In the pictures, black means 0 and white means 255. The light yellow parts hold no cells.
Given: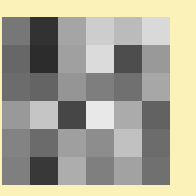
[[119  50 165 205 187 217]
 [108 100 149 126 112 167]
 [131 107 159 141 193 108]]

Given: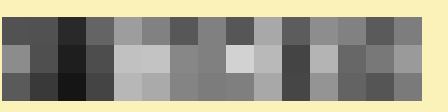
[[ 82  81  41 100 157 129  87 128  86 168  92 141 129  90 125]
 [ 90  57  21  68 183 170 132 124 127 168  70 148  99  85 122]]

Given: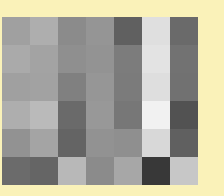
[[160 174 139 149  96 223 106]
 [160 162 128 150 123 222 113]
 [146 164 100 146 143 216  96]]

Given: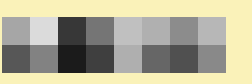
[[166 219  55 117 192 176 140 183]]

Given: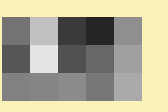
[[115 192  58  37 143]
 [129 133 139 119 170]]

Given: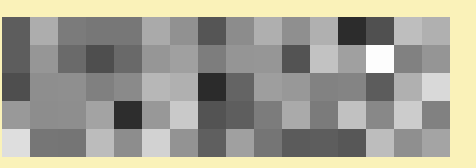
[[ 93 173 123 119 119 170 145  85 140 175 143 176  44  80 190 176]
 [ 78 142 143 128 138 183 176  43 100 158 152 130 132  92 176 217]
 [222 118 117 188 141 210 147  95 160 117  91  93  87 189 143 164]]
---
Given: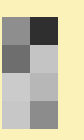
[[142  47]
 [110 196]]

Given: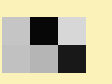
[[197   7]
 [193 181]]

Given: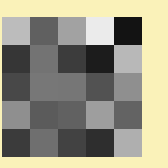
[[188  96]
 [ 54 115]]

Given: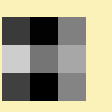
[[ 58   2]
 [205 117]]

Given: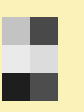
[[195  73]
 [234 220]]

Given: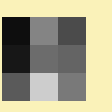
[[ 14 132]
 [ 23 108]]

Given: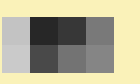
[[195  39]
 [202  73]]

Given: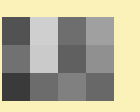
[[ 82 207]
 [113 202]]
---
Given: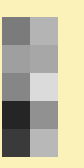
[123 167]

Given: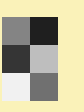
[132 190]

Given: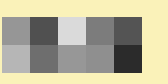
[150 110]

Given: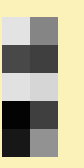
[227  63]

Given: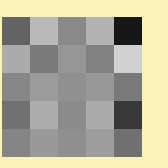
[ 99 122 144 171 112]

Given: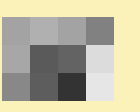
[163  90  51]

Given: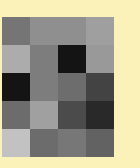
[117 125 109  41]

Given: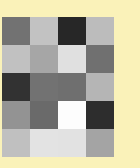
[114 166 111  45]
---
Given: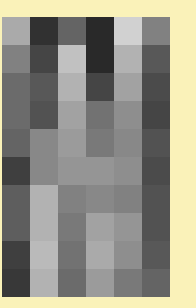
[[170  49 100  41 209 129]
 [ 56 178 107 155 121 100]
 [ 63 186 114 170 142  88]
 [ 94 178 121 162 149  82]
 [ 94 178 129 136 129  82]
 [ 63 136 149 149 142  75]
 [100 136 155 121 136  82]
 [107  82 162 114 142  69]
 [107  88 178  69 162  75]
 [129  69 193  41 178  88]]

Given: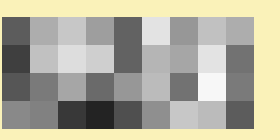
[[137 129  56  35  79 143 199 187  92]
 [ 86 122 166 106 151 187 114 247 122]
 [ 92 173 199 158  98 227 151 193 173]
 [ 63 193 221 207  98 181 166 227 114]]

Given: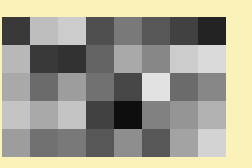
[[184  57  50 100 169 135 204 218]
 [157 113 121  87 142  87 163 211]
 [169 107 157 113  71 226 107 135]
 [196 169 196  65  14 129 149 177]
 [ 57 190 204  79 121  87  65  35]]

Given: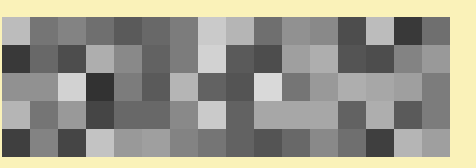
[[ 63 131  69 195 153 159 131 117  98  84 104 137 111  63 181 159]
 [ 57 104  77 174 137  98 124 210  90  77 159 174  84  77 131 153]
 [188 117 131 111  90 104 124 202 181 111 145 137  77 188  57 111]
 [181 117 153  69 104 104 137 202  98 167 167 167  98 174  90 124]
 [145 145 210  50 124  90 181  98  84 217 117 153 174 167 159 124]]

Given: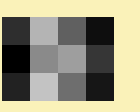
[[ 46 180  96  14]
 [ 34 195 110  22]
 [  0 138 158  54]]

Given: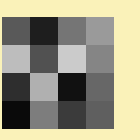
[[ 46 176  17 103]
 [ 10 125  59  95]
 [ 89  30 117 154]
 [189  81 203 133]]

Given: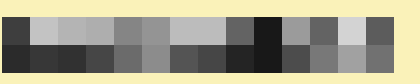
[[ 43  55  49  70 107 140  84  70  36  24  76 120 161 113]
 [ 62 195 180 174 133 148 188 188  99  24 155  99 211  92]]

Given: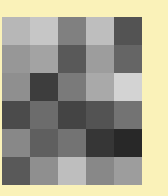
[[ 75 108  68  83 115]
 [151 163  89 157 101]
 [136  95 115  54  40]
 [143  61 122 169 211]
 [183 198 128 190  83]
 [ 89 143 190 136 157]]
